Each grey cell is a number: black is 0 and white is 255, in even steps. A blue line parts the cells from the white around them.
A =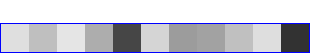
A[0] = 223
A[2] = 229
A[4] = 70

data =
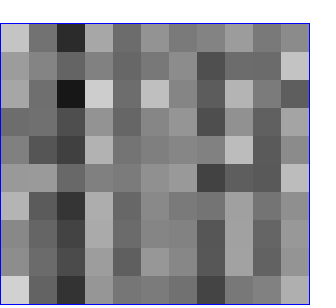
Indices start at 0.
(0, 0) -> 196
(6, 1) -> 91
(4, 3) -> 178
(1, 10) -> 195
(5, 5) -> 144
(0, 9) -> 121
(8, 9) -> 98
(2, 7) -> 92
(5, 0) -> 153
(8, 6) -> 135
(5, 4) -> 123
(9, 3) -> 150
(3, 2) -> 78
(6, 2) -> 53
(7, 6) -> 130
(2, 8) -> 180
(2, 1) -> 111
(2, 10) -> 94
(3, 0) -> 109
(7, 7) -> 86
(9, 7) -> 68
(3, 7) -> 78
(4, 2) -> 64
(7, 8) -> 161
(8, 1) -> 107
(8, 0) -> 141
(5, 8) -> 94
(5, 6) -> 153
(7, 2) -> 67
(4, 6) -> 134
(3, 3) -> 147
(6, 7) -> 116

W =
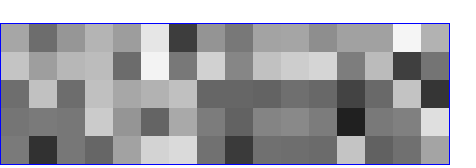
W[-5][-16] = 166
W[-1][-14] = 119
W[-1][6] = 218
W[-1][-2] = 112
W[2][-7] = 99
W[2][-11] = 178
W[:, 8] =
[120, 134, 102, 98, 58]
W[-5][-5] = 142
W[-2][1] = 122
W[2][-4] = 67
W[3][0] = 117
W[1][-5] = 213
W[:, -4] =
[161, 125, 67, 32, 196]
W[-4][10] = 205
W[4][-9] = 113
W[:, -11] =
[230, 243, 178, 100, 211]
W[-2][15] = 223
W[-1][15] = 164
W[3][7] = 124
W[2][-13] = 192
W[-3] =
[110, 193, 109, 192, 167, 178, 192, 102, 102, 99, 111, 104, 67, 105, 195, 53]
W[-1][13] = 97
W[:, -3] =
[161, 187, 105, 121, 97]
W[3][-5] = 124

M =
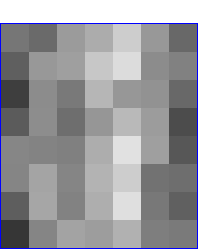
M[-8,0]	118
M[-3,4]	205
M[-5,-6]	141
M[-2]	[94, 166, 130, 174, 223, 120, 96]
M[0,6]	104
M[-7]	[95, 152, 159, 199, 220, 140, 129]
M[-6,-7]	62
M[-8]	[118, 106, 155, 172, 205, 152, 104]
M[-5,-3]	185
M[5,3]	179
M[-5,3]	150
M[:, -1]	[104, 129, 104, 76, 87, 110, 96, 122]
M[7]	[54, 133, 163, 157, 177, 126, 122]
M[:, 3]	[172, 199, 182, 150, 173, 179, 174, 157]

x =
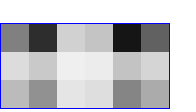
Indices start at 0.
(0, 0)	128
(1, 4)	195
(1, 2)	239
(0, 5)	97
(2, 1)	145
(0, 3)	196

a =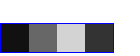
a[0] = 17
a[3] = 51
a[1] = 103

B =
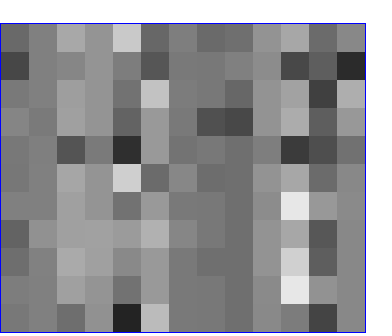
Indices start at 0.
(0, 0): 105
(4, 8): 111
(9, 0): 125
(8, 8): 111
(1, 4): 125
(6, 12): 138
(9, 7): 120
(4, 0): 120
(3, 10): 172
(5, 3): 148
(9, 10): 231
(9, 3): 148
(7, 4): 155
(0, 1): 128
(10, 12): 136
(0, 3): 148
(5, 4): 207
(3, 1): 122
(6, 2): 160
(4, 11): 78
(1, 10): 72
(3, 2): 160
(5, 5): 107
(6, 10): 231
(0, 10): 167
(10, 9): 137
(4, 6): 115
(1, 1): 128
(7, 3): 161
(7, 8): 111
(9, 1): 128
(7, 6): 134
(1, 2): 134
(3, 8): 72
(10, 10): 124
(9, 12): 136

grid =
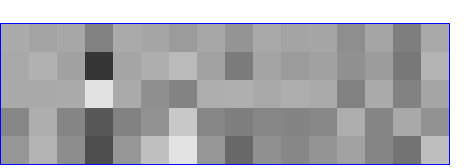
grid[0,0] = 171
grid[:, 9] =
[168, 164, 169, 135, 145]
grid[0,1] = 163
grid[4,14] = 115
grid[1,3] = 54
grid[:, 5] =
[166, 174, 143, 146, 192]
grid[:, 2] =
[167, 161, 170, 133, 141]
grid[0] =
[171, 163, 167, 129, 170, 166, 155, 167, 148, 168, 164, 166, 142, 165, 127, 169]
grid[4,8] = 104
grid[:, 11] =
[166, 161, 170, 136, 148]
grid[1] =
[168, 177, 161, 54, 165, 174, 186, 162, 123, 164, 155, 161, 145, 156, 120, 180]
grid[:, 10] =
[164, 155, 174, 132, 135]
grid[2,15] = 165
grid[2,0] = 169
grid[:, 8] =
[148, 123, 175, 127, 104]
